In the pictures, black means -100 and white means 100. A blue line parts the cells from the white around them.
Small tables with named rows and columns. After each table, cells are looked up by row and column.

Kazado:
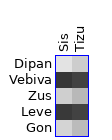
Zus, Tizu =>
44
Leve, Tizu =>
-48
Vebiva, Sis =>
-58
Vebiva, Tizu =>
-48
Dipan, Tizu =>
61
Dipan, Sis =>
78
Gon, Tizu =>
47
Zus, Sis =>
62
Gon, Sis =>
66
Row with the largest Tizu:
Dipan

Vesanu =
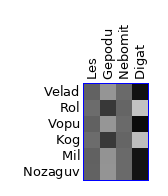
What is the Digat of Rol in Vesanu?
52
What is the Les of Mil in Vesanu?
-24
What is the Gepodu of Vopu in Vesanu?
18
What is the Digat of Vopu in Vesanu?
-91
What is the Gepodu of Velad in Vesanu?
17
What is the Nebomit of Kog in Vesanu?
-21
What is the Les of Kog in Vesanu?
-15

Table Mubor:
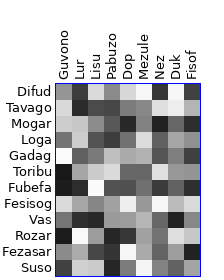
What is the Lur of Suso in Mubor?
63
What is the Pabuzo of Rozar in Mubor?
-70
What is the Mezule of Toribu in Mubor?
-20
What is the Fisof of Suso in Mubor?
29
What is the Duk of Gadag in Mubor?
-1
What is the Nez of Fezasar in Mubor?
-22
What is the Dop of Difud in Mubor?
69
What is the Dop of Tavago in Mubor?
-3
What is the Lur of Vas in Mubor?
-63
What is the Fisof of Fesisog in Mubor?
71
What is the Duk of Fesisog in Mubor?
47
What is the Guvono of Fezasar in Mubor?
9
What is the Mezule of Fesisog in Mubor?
19
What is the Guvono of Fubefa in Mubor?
-78
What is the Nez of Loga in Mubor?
-25
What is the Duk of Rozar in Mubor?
74
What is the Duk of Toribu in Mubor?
19
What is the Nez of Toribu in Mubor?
76
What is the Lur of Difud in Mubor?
-52
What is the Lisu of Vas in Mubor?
-69

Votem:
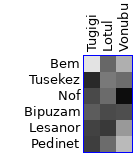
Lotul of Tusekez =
-5
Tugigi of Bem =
78
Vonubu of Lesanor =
20
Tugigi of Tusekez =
-68
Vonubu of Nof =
-90
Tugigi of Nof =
-43
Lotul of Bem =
-19

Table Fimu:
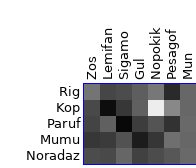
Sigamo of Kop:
-57
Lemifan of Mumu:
-54
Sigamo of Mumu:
-36
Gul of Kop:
-25
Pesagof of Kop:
7
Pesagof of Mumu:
-13
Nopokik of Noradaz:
-40
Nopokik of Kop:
86
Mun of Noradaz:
-18
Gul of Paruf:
-52
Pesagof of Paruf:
-61
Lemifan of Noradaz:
-43
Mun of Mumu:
-19
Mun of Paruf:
-18

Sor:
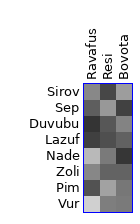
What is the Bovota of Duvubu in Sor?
3
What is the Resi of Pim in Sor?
27
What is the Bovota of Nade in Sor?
-58
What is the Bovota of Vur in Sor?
-4
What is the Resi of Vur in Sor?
-1
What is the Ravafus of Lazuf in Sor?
-50

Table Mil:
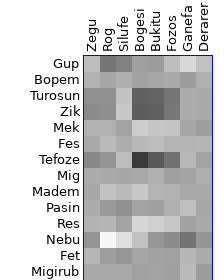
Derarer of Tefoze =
28
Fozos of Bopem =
33
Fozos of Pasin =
38
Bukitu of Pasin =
25
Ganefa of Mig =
29
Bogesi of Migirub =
26
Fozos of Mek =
54
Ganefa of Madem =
32
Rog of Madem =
51
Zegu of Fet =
43
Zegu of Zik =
9
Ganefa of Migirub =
46
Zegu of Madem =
31
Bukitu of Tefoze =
-30
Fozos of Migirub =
25
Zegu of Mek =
39
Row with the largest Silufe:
Nebu

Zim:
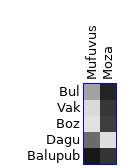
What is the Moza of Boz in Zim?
-51
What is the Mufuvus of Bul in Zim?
28
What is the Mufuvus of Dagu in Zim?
-15
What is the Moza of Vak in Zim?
-57
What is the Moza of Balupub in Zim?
-59
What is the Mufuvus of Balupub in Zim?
-81
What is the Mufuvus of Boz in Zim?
77
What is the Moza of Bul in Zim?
-72
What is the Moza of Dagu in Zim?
74
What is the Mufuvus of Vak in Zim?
71

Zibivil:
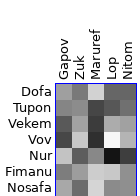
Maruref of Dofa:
65
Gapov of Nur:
53
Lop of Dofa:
-20
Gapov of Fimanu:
-2
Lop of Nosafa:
9
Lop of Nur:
-84
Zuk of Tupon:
10
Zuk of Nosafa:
-15
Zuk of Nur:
-27
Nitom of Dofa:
-20
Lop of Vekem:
35
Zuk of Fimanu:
23
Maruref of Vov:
-63
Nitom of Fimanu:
13
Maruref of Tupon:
-45
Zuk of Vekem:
27
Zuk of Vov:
57
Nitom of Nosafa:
12
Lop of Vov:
94
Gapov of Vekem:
-30

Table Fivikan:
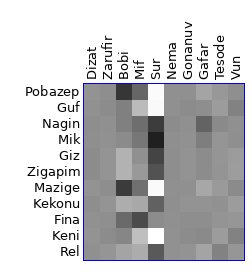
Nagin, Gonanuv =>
13
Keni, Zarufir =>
10
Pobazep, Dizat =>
15
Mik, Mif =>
-7
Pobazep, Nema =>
13
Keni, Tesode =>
22
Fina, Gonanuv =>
11
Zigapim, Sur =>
-36

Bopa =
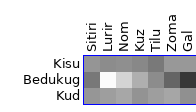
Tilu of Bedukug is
10
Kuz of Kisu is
7
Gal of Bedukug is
-57
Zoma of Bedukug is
-21
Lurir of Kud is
24
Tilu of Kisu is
-5
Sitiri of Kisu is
17
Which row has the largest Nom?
Bedukug

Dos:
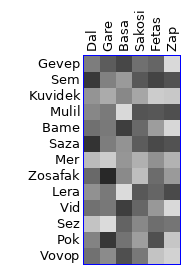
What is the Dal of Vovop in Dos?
-11
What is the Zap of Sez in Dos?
-8
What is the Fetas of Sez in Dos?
-14
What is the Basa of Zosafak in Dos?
8
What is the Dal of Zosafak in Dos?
-18
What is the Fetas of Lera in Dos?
-21
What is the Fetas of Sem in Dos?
-47
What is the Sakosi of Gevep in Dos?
-12
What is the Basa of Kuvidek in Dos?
7
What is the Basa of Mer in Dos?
18
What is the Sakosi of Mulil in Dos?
-34
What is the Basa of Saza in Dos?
15
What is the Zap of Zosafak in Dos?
21
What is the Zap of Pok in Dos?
55
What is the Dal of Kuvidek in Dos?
16
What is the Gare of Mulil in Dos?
-4
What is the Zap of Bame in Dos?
69
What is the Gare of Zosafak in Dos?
-69
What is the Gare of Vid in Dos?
-6
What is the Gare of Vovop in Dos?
9

